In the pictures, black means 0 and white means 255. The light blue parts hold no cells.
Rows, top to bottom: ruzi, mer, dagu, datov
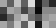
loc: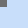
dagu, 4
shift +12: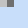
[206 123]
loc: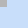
datov, 6
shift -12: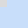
[207]

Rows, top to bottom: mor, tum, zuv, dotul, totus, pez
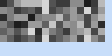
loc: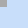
totus, 14
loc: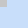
dotul, 7
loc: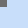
pez, 4

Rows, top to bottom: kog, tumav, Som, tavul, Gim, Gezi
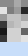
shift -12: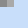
[126 157]
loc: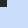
tumav, 3
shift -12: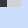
[ 44 198 198]

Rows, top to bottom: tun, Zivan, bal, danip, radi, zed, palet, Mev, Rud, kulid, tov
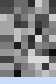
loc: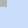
radi, 4
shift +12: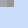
[177 162]
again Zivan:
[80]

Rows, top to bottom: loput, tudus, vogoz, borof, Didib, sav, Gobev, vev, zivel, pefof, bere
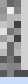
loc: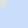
Didib, 0
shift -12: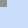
[133]
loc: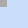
Gobev, 2
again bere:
[77]

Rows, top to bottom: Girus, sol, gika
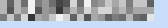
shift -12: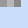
[140 170 124]
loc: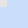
gika, 21

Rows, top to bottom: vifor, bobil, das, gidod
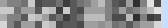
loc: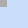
das, 0
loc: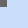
bobil, 16
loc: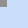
gidod, 14
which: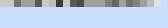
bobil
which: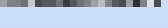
vifor
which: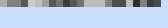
das

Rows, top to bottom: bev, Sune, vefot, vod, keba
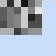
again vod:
[76]
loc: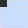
bev, 1
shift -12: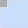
[162]
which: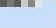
Sune
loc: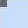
bev, 4
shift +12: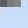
[104 133 145]
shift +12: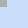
[186]

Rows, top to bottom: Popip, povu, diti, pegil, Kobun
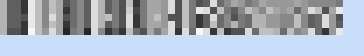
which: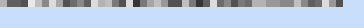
diti
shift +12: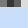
[133  66 107 232]
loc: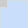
povu, 18
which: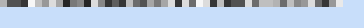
Kobun
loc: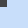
povu, 19
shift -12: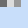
[ 96 208 140]

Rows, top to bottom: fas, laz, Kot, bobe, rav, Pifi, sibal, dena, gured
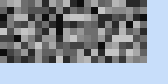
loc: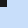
laz, 1
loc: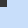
gured, 17
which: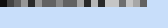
dena
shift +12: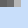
[110 122 194]
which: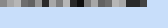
fas

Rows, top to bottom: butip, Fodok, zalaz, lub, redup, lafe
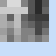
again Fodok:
[203]
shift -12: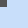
[72]
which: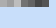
lub
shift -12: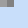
[146 117]

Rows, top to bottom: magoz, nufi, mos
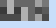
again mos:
[74]
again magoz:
[103]
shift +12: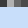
[ 70 189 115  86]
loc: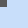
nufi, 6
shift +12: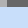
[189 115 115 115]
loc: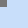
magoz, 6
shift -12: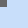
[91]

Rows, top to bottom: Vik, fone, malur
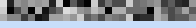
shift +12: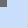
[119]
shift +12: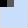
[ 15 103]
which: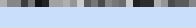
malur
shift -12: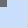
[95]
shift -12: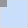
[138]
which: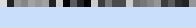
Vik
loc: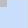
fone, 13

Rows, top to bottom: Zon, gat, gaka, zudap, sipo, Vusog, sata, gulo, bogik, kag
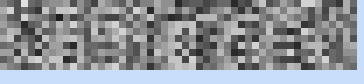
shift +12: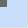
[117]
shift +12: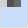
[222  93 117]
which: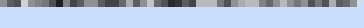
gaka
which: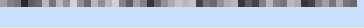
zudap
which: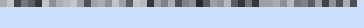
Vusog
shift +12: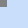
[142]

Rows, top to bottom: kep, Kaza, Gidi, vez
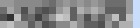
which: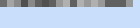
Kaza
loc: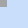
Kaza, 1
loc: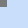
kep, 6
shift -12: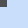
[68]

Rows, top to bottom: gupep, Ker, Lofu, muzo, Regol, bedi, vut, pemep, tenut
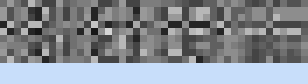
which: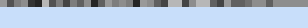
Ker
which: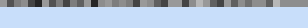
Lofu
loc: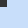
Ker, 4
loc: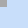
muzo, 19
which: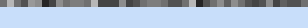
tenut

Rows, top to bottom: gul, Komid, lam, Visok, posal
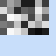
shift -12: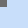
[97]
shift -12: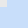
[221]
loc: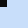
posal, 5

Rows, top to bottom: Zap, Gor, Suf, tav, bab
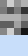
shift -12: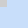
[194]
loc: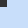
Gor, 3
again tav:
[95]
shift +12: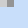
[218 160]
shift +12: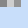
[146 218 160]
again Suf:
[177]

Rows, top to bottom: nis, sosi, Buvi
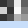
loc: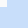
sosi, 2
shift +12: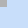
[190]

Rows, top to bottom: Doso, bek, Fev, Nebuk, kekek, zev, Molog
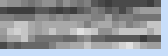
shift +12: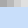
[181 197 221 236]
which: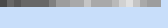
Molog
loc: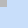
Molog, 16
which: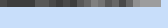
bek

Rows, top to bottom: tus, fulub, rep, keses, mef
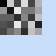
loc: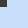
rep, 4
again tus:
[70]
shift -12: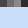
[ 58  98 124  33]
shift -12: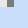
[220 111]

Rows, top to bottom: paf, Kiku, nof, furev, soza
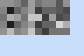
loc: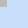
soza, 1
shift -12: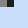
[120  18]
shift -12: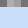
[104 162 146 104]

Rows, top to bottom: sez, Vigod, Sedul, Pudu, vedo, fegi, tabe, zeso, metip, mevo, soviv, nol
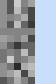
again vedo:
[132]
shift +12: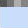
[ 99 129 184 144]

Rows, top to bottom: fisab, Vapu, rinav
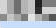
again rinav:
[139]
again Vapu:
[212]
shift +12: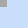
[179]
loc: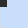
Vapu, 5

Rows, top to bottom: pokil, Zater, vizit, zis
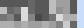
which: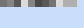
vizit
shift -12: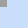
[147]
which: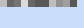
Zater
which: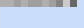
zis
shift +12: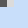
[100 231]

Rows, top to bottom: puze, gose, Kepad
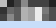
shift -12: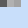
[ 79 165 151]
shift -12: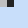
[179  23]
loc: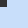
gose, 0
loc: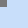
gose, 6
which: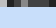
puze
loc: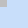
puze, 0

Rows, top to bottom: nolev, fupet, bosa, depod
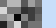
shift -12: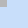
[171]
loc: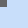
bosa, 5
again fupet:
[116]
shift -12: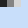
[ 22 120 202]

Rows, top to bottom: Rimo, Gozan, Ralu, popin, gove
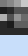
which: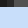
Gozan
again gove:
[41]

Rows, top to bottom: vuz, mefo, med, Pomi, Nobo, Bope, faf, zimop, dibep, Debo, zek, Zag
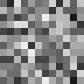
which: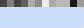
med
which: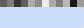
Zag
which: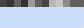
Nobo
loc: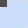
faf, 9

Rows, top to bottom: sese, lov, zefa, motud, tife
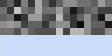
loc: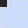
sese, 2
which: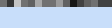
lov
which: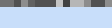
tife
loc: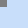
sese, 3
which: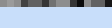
motud

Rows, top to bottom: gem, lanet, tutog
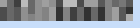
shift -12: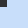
[38]
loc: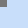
gem, 17

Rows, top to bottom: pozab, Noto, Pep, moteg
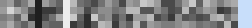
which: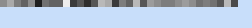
moteg
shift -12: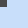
[62]
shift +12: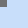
[125]

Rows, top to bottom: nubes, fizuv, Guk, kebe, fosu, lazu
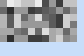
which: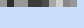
lazu
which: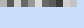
Guk
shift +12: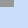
[164 164]
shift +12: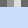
[117 164 233 117]
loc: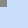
lazu, 9
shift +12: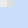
[248 233]

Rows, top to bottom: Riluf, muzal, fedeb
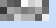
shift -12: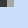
[ 44 154]
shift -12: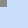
[126]
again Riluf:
[97]
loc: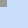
muzal, 2

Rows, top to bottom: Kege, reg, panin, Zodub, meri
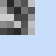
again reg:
[83]
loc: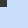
meri, 1
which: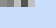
Zodub
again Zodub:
[192]
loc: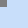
Zodub, 1

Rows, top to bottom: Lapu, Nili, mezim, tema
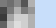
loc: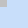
tema, 1
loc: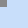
Lapu, 2
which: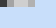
mezim
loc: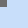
Lapu, 1

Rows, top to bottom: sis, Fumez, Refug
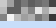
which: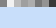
Refug
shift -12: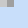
[189 147]
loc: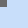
sis, 5

